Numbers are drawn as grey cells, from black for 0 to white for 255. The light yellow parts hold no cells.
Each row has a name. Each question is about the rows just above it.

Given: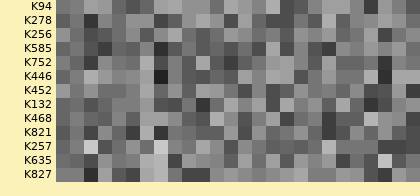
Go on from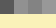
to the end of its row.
[102 117 159  70 117 138]
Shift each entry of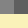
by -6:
[125  89]
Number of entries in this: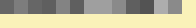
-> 13
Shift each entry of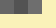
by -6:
[ 96  77 104]
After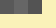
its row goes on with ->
[110  77 166  77 131  83  62 138 125 152 131 152 110]

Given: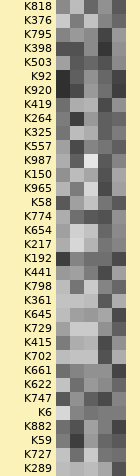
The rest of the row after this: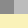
[103 145  89]
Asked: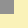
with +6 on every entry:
[151]
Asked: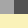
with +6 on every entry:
[172  88]
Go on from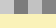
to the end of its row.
[103]
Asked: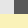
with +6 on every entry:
[236  95]
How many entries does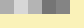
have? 5

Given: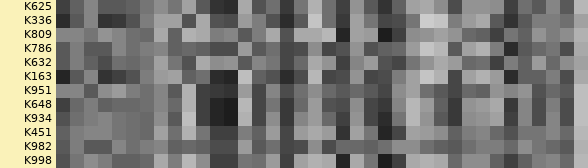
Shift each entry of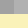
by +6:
[167 183]
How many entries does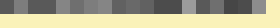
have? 19

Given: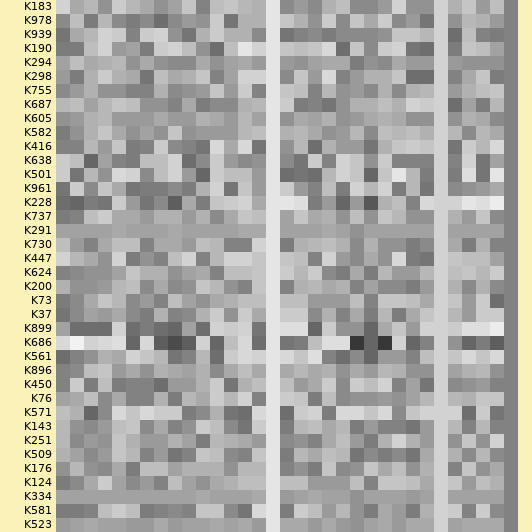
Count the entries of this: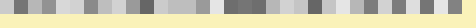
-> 33
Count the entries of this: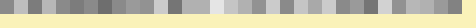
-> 33
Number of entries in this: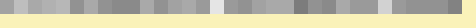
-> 33
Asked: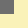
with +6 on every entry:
[116]
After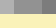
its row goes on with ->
[138 210 169 124 177 130 130]

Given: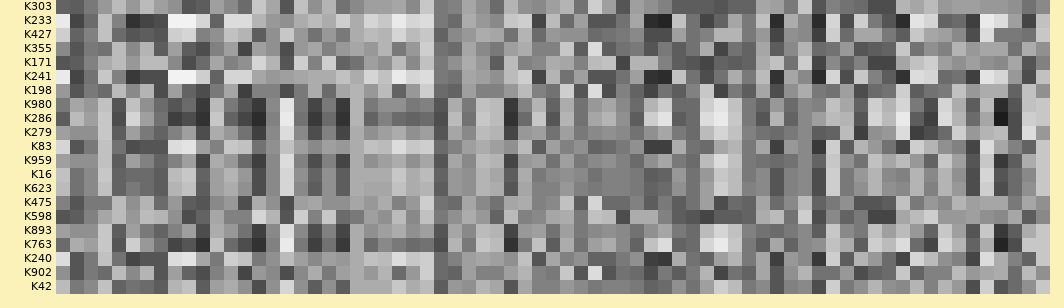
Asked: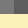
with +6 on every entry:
[127  99]
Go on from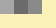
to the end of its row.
[187  99 121 144  85  85  93 193 121 152 137 180 159 166 166 121 166 144]

